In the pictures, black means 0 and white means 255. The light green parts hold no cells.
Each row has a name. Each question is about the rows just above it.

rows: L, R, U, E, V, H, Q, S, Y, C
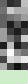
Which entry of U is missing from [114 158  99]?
[129]
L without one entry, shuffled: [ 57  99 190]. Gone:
[45]
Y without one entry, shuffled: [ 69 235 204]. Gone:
[220]
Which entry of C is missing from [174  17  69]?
[57]
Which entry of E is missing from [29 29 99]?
[85]
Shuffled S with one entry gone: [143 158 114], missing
[251]

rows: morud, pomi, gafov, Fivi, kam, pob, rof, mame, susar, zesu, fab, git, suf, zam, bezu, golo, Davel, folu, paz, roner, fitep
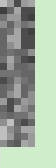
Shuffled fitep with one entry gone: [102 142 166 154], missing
[90]
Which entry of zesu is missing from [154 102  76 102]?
[114]
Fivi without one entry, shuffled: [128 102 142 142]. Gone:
[114]
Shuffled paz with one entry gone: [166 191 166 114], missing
[142]
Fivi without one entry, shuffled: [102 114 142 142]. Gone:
[128]

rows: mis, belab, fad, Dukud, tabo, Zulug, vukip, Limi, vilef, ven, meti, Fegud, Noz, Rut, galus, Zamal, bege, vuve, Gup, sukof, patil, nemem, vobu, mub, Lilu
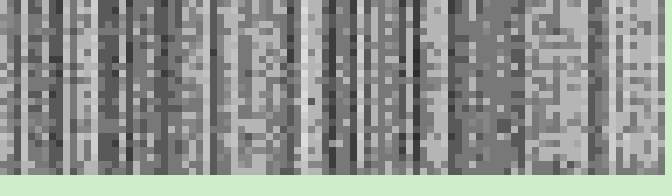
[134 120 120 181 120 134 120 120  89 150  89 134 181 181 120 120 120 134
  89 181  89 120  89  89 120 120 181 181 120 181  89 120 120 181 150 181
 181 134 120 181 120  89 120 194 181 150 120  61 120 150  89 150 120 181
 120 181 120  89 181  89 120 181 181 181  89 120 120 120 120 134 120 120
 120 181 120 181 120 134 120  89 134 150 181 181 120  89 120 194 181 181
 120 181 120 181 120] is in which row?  tabo
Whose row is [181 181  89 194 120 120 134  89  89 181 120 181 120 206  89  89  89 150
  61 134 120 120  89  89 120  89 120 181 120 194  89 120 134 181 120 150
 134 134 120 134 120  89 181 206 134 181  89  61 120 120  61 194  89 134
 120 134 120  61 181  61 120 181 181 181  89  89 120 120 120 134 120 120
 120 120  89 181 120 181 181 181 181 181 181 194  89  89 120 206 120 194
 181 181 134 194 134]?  nemem
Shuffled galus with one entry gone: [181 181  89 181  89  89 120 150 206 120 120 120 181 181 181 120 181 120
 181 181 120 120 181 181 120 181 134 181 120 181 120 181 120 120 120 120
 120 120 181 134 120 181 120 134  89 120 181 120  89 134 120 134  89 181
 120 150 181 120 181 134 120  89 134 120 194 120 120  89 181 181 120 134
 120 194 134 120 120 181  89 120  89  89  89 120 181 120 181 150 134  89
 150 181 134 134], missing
[77]
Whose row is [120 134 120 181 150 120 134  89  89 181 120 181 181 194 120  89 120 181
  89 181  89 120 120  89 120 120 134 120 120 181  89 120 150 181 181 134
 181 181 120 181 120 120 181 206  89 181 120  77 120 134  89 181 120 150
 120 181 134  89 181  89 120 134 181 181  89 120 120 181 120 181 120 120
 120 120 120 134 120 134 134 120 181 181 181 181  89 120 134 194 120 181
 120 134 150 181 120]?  galus
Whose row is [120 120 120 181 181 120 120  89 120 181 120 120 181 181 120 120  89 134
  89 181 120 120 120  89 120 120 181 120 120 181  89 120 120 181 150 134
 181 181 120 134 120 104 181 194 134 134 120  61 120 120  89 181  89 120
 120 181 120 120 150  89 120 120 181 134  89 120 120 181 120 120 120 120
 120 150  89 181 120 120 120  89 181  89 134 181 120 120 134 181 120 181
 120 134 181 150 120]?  mub
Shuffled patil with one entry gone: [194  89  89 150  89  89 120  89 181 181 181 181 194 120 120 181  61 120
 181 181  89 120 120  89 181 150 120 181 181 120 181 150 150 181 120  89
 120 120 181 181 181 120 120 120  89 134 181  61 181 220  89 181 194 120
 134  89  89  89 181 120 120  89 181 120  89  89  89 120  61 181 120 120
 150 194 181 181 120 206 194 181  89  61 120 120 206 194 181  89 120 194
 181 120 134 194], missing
[166]
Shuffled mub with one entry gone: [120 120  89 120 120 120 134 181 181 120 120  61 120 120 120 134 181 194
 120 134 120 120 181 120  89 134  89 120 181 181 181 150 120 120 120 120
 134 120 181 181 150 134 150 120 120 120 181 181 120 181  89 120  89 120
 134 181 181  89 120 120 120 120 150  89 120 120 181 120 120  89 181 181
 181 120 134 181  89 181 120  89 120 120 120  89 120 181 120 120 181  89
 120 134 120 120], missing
[104]

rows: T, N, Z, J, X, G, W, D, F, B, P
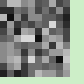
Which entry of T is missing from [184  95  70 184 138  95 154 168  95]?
[83]
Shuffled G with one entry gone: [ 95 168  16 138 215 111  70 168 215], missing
[154]
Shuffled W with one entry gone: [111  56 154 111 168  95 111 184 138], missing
[126]
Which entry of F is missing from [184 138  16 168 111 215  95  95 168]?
[199]

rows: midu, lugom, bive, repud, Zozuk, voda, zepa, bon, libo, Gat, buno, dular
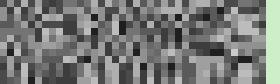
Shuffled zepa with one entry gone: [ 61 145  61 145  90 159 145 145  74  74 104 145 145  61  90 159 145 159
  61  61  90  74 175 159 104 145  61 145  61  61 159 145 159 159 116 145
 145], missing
[132]
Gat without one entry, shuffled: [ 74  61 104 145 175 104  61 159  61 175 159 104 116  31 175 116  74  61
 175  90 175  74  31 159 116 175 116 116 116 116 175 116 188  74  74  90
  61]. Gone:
[47]

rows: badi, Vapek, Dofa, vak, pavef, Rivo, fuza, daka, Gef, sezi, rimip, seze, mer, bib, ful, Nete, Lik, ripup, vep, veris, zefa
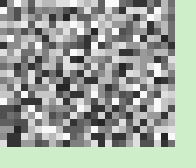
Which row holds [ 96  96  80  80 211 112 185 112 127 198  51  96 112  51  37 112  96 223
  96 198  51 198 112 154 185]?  ripup
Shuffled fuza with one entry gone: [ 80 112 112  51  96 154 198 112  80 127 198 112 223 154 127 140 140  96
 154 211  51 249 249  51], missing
[66]
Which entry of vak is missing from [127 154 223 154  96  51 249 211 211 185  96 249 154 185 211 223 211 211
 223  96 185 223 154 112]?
[235]
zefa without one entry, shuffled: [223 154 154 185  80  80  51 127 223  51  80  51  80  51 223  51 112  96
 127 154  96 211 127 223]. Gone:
[170]

